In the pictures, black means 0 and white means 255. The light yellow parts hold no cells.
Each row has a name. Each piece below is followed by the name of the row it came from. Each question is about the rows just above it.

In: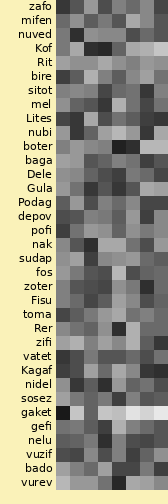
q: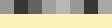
nubi
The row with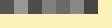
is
zafo
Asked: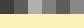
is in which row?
bire
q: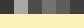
Lites
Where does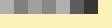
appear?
zifi

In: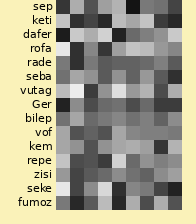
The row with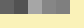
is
vof
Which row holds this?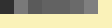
rade
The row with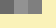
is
repe
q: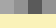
seba
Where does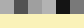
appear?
sep
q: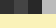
keti
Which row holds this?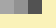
kem

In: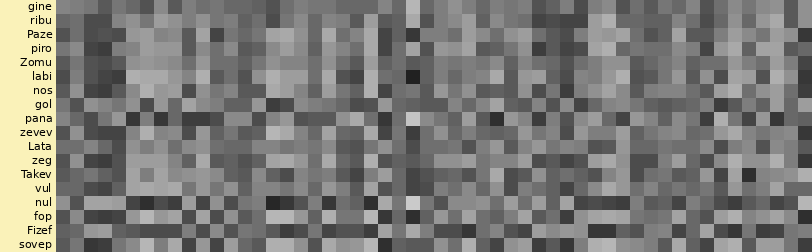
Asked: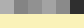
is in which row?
fop
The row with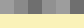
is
Paze
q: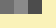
Lata
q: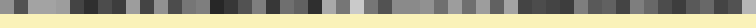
nul
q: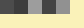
nul
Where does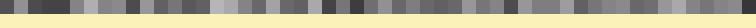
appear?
zevev
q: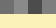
Lata

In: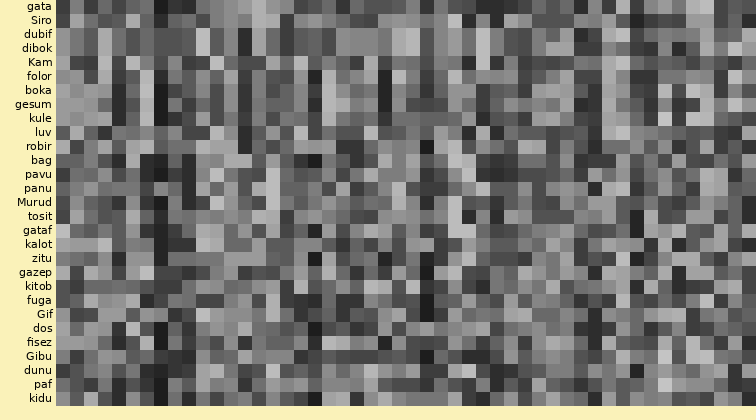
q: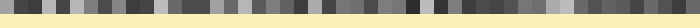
Kam
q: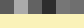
tosit
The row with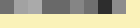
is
Gif
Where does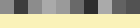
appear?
fisez

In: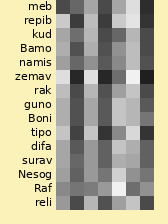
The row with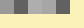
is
surav
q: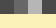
kud
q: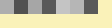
guno

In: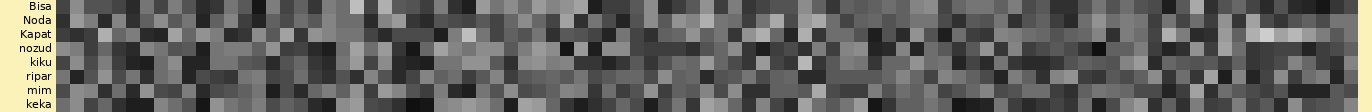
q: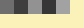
Noda
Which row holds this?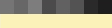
keka
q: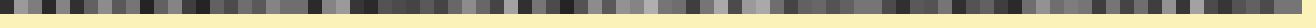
Noda
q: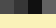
nozud
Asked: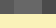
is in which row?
ripar
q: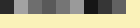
keka
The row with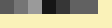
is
keka

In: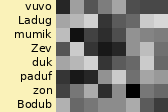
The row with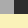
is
zon
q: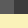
Bodub
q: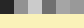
paduf
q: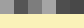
vuvo
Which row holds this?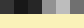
Zev
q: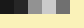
paduf

